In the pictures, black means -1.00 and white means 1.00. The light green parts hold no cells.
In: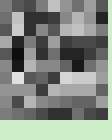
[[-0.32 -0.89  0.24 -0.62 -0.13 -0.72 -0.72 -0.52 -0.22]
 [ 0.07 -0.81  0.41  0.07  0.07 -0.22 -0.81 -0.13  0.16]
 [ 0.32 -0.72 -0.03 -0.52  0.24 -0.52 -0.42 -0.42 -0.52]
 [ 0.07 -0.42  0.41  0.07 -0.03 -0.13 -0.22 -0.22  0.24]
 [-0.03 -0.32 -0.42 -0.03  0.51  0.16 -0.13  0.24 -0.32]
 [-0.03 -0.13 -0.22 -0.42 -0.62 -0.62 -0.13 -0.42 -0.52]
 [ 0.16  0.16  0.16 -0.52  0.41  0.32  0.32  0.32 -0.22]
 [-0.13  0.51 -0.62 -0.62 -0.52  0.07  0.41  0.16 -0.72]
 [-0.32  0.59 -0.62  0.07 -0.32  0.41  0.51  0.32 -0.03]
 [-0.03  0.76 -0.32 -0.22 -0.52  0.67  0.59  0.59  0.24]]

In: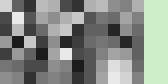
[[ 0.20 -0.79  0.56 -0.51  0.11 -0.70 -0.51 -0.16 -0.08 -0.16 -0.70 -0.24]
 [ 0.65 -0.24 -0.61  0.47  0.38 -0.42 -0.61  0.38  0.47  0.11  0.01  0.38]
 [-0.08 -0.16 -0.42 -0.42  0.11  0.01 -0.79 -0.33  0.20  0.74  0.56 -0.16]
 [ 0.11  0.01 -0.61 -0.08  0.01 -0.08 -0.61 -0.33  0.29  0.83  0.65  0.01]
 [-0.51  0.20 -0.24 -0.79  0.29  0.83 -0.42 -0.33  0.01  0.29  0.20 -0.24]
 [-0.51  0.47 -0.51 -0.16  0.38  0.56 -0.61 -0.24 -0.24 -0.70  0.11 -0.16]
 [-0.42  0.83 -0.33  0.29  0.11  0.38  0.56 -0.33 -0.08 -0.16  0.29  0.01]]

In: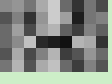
[[-0.34  0.01 -0.60  0.17  0.60  0.25 -0.77 -0.08  0.01]
 [-0.17  0.09  0.51 -0.68 -0.77 -0.87  0.41  0.33 -0.60]
 [ 0.09  0.17 -0.08  0.33  0.60 -0.17 -0.60 -0.08 -0.42]
 [-0.17  0.25 -0.42  0.25  0.41 -0.25 -0.52  0.01 -0.25]
 [-0.34  0.33 -0.42  0.01  0.41 -0.52 -0.34  0.17 -0.17]
 [-0.08  0.41 -0.34  0.33  0.51 -0.17 -0.52  0.01 -0.34]]

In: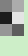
[[ 0.18 -0.27]
 [ 0.00  0.35]
 [-0.78  0.79]]

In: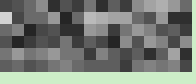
[[-0.36 -0.71 -0.53 -0.36 -0.44 -0.08 -0.53 -0.26 -0.44 -0.71  0.10 -0.36
   0.19  0.02 -0.44  0.10]
 [ 0.65 -0.44 -0.17 -0.17  0.19 -0.71 -0.17  0.46  0.37  0.28  0.28 -0.17
  -0.36  0.19 -0.63 -0.63]
 [-0.44 -0.36 -0.17  0.10 -0.63 -0.36 -0.53 -0.08 -0.63 -0.26 -0.53  0.10
   0.28  0.37  0.19 -0.17]
 [-0.26 -0.17 -0.36 -0.26 -0.08  0.02 -0.17 -0.26 -0.26 -0.26 -0.53 -0.08
   0.02 -0.08  0.02 -0.44]
 [-0.17  0.02 -0.71 -0.44 -0.36 -0.63 -0.63  0.19  0.10 -0.53 -0.08  0.19
   0.02 -0.36 -0.26 -0.53]
 [-0.08  0.19 -0.08  0.02  0.19 -0.08 -0.08 -0.53  0.02 -0.26 -0.44 -0.26
  -0.63 -0.26  0.28 -0.63]]

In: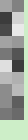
[[ 0.75 -0.53]
 [-0.07 -0.34]
 [ 0.10 -0.26]
 [-0.07 -0.17]
 [ 0.28  0.01]
 [ 0.28  0.19]
 [ 0.46  0.38]
 [ 0.10  0.46]
 [-0.53  0.65]
 [-0.43  0.83]]
